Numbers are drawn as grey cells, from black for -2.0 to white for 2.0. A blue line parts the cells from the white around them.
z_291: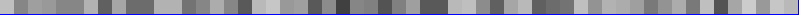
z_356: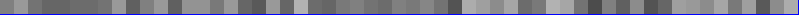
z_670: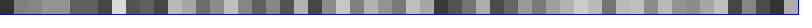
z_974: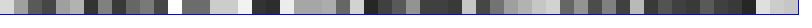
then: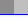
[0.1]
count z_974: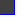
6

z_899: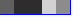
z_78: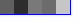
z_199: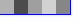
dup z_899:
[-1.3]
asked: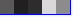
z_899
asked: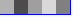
z_199
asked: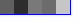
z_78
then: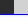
[0.2]

